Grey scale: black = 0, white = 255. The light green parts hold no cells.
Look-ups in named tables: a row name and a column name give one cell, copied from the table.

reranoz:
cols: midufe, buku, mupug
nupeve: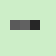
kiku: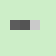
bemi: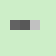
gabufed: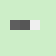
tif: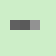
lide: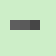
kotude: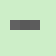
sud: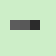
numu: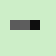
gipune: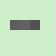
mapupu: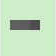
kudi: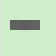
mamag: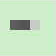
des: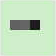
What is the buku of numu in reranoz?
93
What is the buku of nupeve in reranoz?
97
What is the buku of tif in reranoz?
90
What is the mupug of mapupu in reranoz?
78
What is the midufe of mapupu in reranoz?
96
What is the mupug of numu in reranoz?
14
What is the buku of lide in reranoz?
90
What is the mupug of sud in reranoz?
43
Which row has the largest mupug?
gabufed

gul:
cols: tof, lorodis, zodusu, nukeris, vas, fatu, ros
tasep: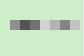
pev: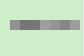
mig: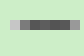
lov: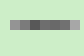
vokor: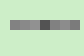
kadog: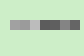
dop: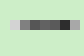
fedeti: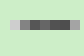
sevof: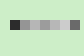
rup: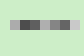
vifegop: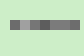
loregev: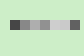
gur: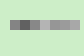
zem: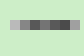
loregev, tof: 70
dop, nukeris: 98
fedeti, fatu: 78
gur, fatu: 155
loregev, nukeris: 145
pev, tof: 145
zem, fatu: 75
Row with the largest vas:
loregev

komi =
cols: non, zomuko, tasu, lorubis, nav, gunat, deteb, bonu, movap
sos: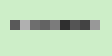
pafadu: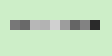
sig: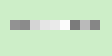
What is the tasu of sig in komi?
213
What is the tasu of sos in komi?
110
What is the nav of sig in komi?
234
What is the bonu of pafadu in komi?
130
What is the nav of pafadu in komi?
208
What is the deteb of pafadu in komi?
101
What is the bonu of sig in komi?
186
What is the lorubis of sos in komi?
99
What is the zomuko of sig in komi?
139
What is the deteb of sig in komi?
123
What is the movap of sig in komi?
134

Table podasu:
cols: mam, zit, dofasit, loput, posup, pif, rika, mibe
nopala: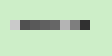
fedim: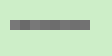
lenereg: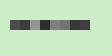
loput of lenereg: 45
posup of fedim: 109
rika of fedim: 112
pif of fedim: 117
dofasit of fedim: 120
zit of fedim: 106
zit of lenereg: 61
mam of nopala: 202
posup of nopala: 102
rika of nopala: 126
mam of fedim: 120
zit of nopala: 80
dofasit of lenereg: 149
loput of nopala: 96
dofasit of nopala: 89
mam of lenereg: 76
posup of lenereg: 127
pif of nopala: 180
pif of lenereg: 115
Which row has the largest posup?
lenereg

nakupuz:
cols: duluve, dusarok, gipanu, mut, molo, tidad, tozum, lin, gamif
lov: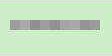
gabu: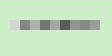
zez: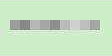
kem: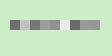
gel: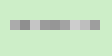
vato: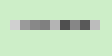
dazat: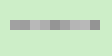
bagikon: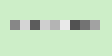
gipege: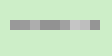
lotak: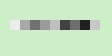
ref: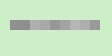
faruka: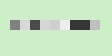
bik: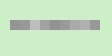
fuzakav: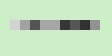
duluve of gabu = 213
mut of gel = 155
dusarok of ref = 143
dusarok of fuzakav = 162
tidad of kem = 235
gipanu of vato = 136
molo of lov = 147
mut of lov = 157
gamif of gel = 158
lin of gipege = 190
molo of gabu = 165
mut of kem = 156
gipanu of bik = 190
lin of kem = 153

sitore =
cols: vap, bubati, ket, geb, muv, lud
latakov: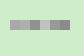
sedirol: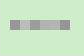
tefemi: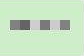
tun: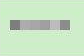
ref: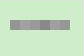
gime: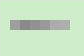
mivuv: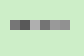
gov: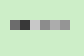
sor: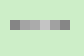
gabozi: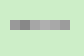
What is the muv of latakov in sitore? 153
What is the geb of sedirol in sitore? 178
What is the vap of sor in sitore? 133
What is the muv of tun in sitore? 188
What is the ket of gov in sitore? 200
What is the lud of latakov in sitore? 139
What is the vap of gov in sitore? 108
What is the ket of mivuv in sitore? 175

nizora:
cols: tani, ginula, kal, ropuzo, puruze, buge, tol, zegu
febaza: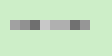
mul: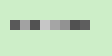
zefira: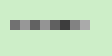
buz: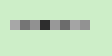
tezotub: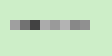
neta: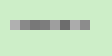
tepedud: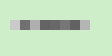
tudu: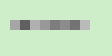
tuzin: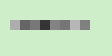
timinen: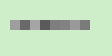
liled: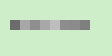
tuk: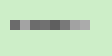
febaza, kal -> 111
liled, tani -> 108
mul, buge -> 146
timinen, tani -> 158
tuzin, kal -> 119
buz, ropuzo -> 45
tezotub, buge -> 179
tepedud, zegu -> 181
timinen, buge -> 130
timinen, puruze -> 126
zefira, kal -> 98
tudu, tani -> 166
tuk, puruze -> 95
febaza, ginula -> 145
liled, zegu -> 127
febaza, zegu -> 150
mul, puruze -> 165
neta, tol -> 171
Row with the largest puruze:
liled

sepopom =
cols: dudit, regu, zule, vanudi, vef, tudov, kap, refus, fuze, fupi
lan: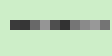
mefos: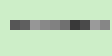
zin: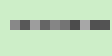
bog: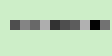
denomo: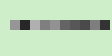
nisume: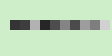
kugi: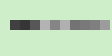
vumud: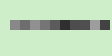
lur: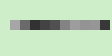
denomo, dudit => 150
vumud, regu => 110
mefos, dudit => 86
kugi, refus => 121
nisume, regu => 61
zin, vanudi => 101
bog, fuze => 3
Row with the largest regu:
bog

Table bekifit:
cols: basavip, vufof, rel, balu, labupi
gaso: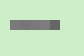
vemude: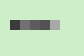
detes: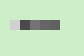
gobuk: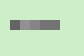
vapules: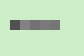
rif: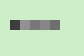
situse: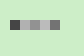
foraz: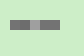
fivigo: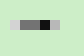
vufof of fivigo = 115
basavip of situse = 69
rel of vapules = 114
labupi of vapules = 118
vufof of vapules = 130
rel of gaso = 121
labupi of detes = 96
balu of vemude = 82
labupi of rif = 111
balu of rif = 135
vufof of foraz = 109
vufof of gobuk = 145
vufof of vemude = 113
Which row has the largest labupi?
fivigo

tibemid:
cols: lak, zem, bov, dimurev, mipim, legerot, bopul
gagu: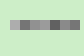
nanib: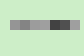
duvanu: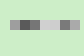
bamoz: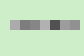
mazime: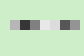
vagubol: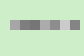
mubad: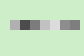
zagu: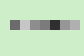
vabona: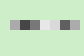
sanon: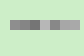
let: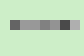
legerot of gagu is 138
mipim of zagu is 47
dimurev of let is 129
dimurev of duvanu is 208
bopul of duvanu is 170
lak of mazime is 182
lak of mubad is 176
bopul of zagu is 176
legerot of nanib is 80
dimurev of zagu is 123
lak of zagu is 107
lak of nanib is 149
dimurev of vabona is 231
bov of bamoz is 134
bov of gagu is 145
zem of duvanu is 90
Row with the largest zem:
zagu

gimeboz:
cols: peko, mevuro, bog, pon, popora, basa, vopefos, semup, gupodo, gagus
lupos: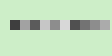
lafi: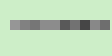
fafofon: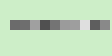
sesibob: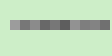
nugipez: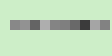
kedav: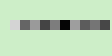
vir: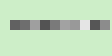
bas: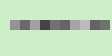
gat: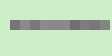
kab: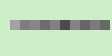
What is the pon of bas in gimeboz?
68
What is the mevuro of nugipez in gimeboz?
146
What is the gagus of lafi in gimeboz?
110
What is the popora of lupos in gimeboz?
141
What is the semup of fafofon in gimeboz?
223
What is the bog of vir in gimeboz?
159
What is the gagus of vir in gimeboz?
140
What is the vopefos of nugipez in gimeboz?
105

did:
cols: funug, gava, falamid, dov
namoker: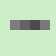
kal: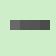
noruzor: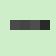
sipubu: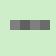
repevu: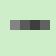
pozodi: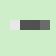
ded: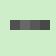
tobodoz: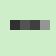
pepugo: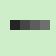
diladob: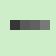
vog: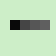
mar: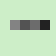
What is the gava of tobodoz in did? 83
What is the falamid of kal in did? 84
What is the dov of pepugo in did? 111
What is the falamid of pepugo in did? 93
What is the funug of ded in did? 80
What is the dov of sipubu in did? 107
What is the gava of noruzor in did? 68

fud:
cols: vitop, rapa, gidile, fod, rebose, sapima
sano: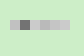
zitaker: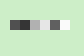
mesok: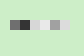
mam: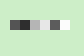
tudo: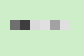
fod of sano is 186
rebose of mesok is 161
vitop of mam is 84
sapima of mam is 252
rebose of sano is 197
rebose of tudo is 162
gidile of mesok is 215
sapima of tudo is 223
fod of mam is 231
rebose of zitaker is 96
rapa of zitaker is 53

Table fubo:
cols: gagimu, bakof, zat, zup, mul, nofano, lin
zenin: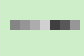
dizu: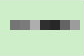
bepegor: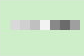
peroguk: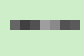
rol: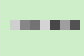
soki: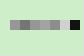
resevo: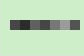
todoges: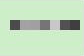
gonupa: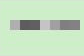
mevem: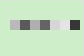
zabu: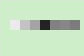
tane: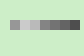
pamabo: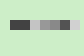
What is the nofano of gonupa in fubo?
127
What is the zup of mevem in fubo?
100
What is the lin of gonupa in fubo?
130
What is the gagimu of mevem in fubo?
185
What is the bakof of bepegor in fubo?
208
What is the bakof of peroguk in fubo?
64

